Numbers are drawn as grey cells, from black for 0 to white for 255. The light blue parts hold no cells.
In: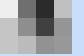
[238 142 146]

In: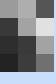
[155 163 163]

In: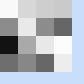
[249 233 232 237]

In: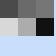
[ 75 172]

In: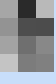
[166  77 136]

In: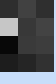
[46 56 61]
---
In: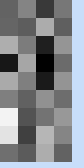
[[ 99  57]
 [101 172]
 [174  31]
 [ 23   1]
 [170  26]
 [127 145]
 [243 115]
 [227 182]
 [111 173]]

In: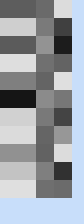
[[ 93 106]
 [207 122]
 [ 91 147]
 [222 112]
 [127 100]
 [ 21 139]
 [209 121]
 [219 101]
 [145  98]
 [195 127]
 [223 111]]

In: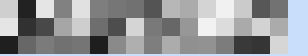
[[207 229 225 118  84 171 241  87]
 [229  72 206  77 121 151 220 211]
 [ 31 123 117 138 126 144 124  53]]

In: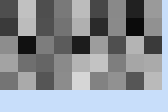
[[ 78  78 188 137 154]
 [ 58  80 176 138 145]
 [141 125  28  79  58]
 [163 101 180 126 170]
 [116  85 214 145 186]]

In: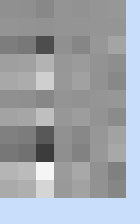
[[144 136 146 151]
 [148 146 148 149]
 [125  77 134 164]
 [159 179 155 142]
 [168 207 161 136]
 [144 135 146 151]
 [163 191 157 139]
 [128  88 136 162]
 [119  60 130 168]
 [181 245 168 128]
 [170 213 162 134]]

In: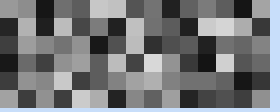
[[153  22  93 193 115  97  93 164]
 [ 37  31  71  33 113  32 213  56]
 [ 63 134 146  81  48  91 113 131]
 [ 24  64 159 188 216  57 208 105]
 [ 61 135  63 130 176 113  98  54]
 [162 145 203  35  97  36  80 144]]

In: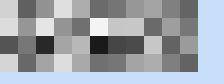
[[210 146 173 117 164 100]
 [220 229 112 198 106 119]
 [ 84  40 184  70 199 155]
 [213 164 169 118 173  99]]

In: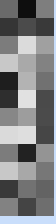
[[106 126]
 [ 53  57]
 [124 160]
 [200 130]
 [ 30 113]
 [ 46  74]
 [135  75]
 [218  70]
 [124 148]
 [200 119]
 [ 57  99]
 [130 110]]

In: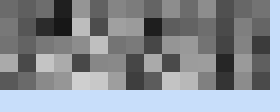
[[107 109 149 133 100 108  80 115]
 [120  43 189 160  30  99  74 101]
 [115 120 141 116  71 153  68  59]
 [170 196  72 137 170 156  38  95]
 [ 89 138 207 158  92 184  52  74]]
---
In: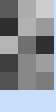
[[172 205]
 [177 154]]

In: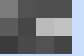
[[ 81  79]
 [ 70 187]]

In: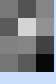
[[ 83 132]
 [212 146]]

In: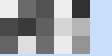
[[106  81]
 [ 58  96]]

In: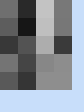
[[ 41 195]
 [ 22 191]]

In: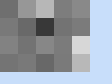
[[151 183]
 [105  56]]

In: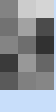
[[204 213]
 [162  75]]

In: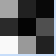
[[33  8]
 [ 4 79]]

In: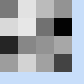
[[226 187]
 [231 113]]
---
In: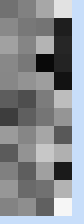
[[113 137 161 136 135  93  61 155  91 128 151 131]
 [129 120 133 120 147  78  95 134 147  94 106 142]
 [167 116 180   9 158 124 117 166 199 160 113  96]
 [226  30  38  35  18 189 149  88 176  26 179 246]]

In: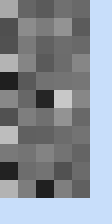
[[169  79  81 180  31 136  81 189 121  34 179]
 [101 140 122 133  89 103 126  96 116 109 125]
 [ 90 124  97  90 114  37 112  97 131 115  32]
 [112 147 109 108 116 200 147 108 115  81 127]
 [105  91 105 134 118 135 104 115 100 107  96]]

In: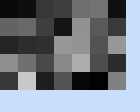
[[ 10  99  36 142  56]
 [ 14 105  45 112 200]
 [ 55  63  47  73  30]
 [ 63  20 151 137  84]
 [111 146 147 172   6]
 [115  89  83  77   2]
 [ 15  57 151  43 128]]

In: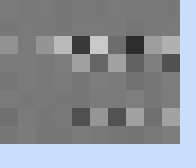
[[123 120 145 123 118 122 113 120]
 [121 122 123 123 123 120 122 123]
 [122 121 148 121 121 121 119 118]
 [120 120 185 124 123 120 121 119]
 [121 122  57 160 120 118  80 123]
 [120 122 201 101 125 123 149 121]
 [122 121 109 161 123 122  82 117]
 [121 118  45  99 114 126 161 116]
 [121 121 157 126 120 119 112 121]
 [120 122 176  81 125 124 162 125]]

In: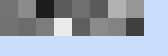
[[116 114]
 [138 108]
 [ 28 124]
 [ 92 235]
 [111  95]
 [ 90 138]
 [177 131]
 [150  63]]

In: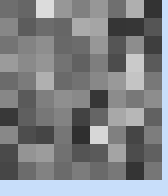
[[110 135 116 155 107 135  56 136  74  70]
 [102  92 131 138 123  90  95  77 148 108]
 [220 108 142 149 176 127 119  69 156 130]
 [151 102 104 115 106 143 131 118 113 107]
 [128 171 108  97 114 137  66  47  84 124]
 [151 165 151 126 136  54 101 215  90 106]
 [111  53  85  76 153 140 168 128 164 120]
 [175  54 141 202 196 120 183  69  76  52]
 [ 51  85  62  90 120 141  97 125  96 118]]
